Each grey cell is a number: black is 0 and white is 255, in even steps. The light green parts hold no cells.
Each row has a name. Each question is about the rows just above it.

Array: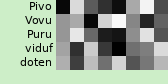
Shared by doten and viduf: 112
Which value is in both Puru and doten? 84

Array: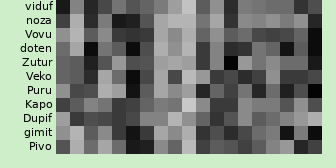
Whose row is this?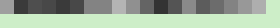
Dupif
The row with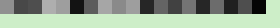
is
Puru
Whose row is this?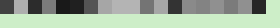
noza
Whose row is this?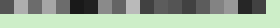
Pivo
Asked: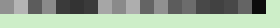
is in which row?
Vovu

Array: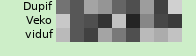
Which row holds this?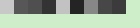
Veko
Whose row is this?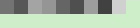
Dupif
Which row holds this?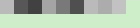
viduf

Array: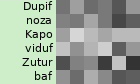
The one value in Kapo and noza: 166
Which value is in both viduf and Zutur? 194

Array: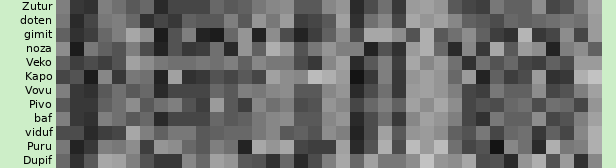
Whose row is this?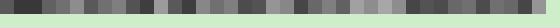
Pivo
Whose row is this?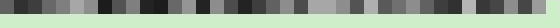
gimit
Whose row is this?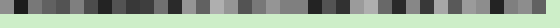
noza
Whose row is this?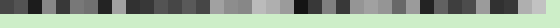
Kapo

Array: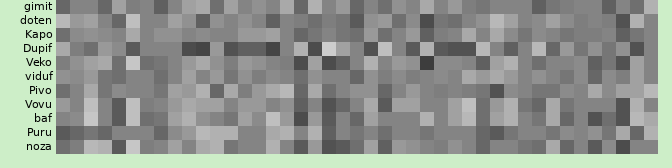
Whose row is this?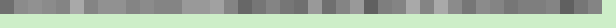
Kapo
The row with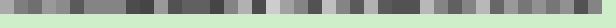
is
Dupif
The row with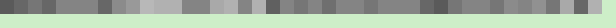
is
Puru

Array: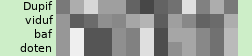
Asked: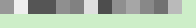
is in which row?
doten
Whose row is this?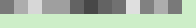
Dupif

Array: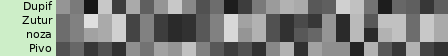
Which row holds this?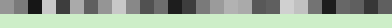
Dupif
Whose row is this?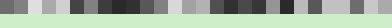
Zutur
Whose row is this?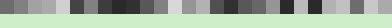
noza

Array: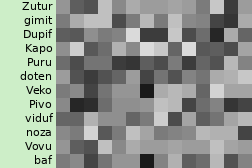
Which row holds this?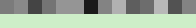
baf
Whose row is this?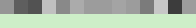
Zutur

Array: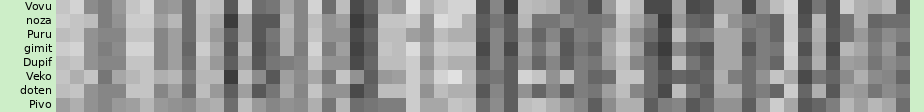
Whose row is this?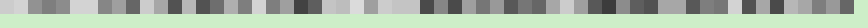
gimit
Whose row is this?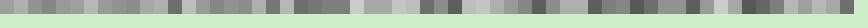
Pivo
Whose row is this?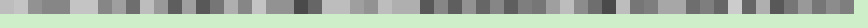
Puru
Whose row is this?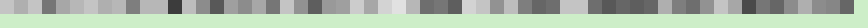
Veko

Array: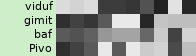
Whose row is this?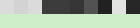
viduf
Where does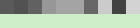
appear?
baf
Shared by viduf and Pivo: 211

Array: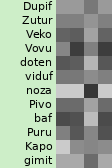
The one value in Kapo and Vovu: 134
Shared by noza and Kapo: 203
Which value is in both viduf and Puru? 128

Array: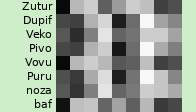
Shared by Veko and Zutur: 205
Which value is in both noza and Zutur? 205

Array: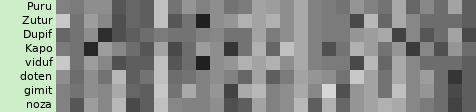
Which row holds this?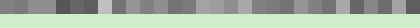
Puru
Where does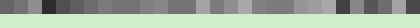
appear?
Dupif
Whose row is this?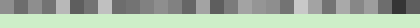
doten
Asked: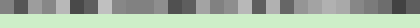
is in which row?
noza

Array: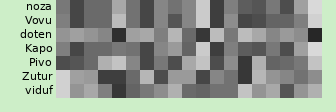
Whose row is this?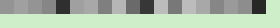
doten
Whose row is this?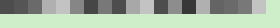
Pivo
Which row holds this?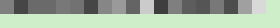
Kapo
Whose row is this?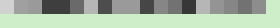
Zutur

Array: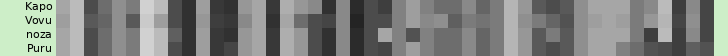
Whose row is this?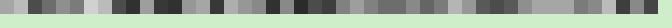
Kapo
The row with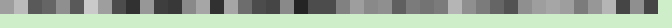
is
Vovu

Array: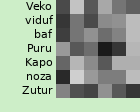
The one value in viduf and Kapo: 139
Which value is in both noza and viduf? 188
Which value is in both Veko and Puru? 88

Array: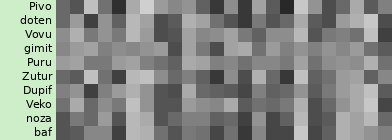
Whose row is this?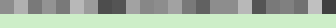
Vovu
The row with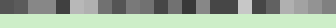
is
baf

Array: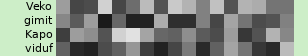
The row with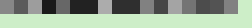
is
gimit
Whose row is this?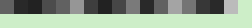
viduf
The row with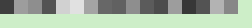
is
Kapo

